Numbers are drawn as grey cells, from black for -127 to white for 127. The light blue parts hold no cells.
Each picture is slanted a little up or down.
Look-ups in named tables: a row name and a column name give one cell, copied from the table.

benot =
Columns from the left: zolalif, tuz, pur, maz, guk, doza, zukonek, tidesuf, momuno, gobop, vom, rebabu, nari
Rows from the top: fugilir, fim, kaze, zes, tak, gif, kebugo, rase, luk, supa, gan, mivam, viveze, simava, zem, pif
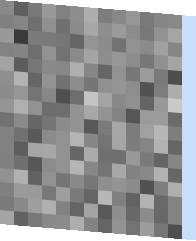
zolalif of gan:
1
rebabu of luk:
55
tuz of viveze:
49
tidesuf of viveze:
14
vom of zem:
12
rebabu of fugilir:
6
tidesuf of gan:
-15
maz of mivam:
12
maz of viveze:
17
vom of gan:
-5
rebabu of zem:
-23

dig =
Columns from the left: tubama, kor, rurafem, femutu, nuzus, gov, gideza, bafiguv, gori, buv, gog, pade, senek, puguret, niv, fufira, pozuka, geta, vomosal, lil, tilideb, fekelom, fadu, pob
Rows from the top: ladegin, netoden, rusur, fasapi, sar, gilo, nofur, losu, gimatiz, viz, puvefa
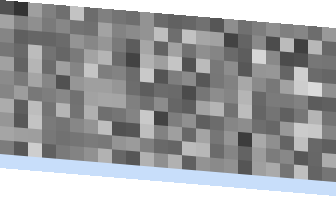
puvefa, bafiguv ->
50
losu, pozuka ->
6
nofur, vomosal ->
-26
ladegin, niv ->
-14
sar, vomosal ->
10
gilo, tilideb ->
-5
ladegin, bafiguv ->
0
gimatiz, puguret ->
-23
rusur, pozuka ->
-21
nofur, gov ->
-14
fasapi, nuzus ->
-25
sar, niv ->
-40
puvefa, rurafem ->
78
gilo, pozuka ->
5

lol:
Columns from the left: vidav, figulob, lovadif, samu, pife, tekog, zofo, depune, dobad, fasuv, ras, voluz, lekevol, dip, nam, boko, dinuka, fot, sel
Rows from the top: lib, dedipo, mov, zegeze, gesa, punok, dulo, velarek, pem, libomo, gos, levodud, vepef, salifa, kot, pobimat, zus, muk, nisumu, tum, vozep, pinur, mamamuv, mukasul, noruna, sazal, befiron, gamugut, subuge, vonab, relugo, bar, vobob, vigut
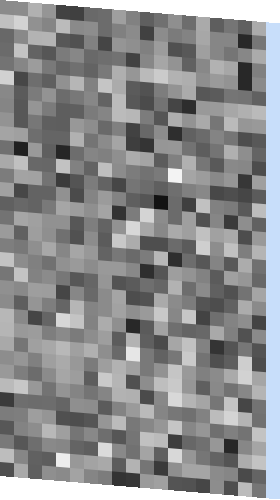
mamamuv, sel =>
10
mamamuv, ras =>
-36
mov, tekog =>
-46
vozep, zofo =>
-22
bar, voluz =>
-32
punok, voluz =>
-2
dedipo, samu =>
5
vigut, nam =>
-57
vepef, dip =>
0

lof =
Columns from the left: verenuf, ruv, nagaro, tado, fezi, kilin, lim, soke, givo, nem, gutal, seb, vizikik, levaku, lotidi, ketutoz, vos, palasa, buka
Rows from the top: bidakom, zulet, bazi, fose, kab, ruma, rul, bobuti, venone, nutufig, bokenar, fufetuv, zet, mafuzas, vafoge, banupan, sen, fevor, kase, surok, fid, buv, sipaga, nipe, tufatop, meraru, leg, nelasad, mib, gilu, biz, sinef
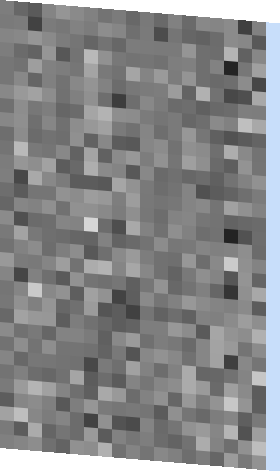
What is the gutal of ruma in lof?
-4
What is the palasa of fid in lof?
10
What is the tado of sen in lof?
-16
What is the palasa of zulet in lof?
7
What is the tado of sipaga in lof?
23
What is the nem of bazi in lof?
-3
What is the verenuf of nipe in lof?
11
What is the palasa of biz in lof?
17
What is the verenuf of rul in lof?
8
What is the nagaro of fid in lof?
74
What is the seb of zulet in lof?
-51
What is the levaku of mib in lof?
-10
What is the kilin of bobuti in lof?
-20
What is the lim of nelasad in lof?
-32
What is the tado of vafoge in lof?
16
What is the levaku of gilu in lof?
18

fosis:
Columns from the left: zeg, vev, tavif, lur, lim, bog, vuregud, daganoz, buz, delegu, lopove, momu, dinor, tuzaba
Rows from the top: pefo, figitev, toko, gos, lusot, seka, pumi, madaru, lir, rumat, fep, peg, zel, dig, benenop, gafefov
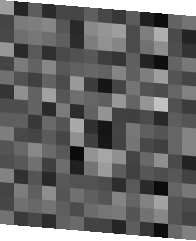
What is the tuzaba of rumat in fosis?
3
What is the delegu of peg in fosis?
-62
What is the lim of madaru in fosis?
-5
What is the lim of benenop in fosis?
-33
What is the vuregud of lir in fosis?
-79
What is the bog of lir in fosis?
41
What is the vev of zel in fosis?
-78
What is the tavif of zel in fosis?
-43
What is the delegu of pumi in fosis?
-27
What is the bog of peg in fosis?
-95
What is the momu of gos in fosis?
-112
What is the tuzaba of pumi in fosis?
-67
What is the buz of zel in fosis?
-82
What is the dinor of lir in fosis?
-25
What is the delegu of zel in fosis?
-38
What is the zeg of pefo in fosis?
28
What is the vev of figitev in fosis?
-5
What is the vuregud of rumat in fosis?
-63

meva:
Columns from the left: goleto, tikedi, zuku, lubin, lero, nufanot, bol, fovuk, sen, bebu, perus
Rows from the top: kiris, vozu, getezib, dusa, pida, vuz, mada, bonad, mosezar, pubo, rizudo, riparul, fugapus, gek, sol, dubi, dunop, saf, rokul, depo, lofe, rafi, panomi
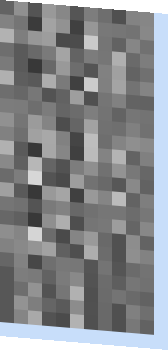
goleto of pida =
-5
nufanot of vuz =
-63
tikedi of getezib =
-1
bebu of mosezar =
0
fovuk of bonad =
-12
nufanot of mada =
30
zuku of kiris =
-43
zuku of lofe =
19
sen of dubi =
29
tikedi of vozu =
-10
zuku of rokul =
-56
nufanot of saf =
-48
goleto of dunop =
14
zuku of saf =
20
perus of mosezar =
-14
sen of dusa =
47

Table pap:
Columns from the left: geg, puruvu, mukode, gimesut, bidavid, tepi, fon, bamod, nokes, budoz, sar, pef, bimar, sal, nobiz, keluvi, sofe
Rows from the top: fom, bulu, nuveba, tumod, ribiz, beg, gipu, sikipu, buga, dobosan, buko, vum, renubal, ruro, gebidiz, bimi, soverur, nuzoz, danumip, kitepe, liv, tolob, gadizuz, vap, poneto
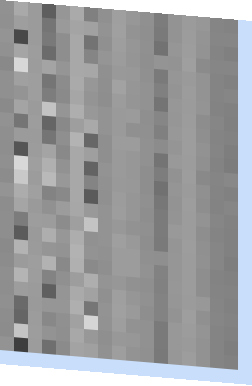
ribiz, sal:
26
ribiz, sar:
16
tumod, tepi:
40
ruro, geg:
20
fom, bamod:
16
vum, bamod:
19
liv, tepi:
42
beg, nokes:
34
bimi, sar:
16
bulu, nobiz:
20
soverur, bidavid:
23
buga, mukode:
29
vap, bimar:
24
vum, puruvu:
88
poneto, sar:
16
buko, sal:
28
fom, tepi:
42
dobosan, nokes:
28
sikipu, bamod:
19

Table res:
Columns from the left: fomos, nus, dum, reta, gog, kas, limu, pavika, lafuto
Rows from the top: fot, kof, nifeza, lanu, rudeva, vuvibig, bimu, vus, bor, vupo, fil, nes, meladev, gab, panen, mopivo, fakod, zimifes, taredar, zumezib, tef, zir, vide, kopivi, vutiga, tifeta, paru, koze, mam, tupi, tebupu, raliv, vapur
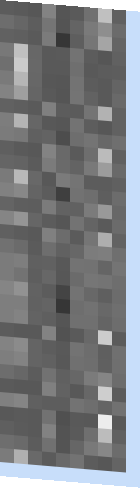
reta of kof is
-10
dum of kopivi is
-38
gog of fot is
-42
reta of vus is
0
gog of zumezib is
-40
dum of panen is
-34
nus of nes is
-28
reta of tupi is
-13
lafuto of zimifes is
-16
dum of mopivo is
-25
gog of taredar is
-39
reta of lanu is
-38
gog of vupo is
-50
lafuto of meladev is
-31
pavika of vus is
50

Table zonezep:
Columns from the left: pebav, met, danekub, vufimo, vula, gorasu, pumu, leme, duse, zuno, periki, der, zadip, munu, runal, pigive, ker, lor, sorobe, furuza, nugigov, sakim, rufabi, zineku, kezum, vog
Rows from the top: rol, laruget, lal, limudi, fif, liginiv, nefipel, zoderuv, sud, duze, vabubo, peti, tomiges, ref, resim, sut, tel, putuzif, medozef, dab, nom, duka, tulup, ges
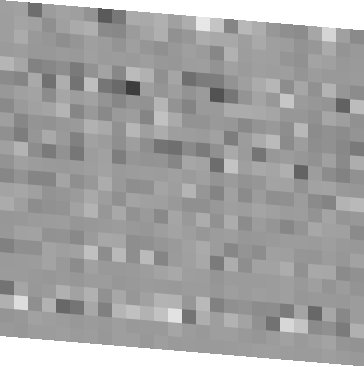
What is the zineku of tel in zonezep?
28
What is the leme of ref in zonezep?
29
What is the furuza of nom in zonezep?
13
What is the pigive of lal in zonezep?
7
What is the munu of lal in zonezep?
31
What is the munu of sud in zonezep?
29
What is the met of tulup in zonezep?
24
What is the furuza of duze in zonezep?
24
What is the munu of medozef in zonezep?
30
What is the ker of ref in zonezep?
31
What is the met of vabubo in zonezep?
51
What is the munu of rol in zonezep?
45
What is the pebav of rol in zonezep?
31
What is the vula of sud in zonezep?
24
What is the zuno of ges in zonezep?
30
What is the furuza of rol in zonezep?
23
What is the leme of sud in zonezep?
41
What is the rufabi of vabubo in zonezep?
29
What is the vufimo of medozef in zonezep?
35
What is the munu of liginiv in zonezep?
19

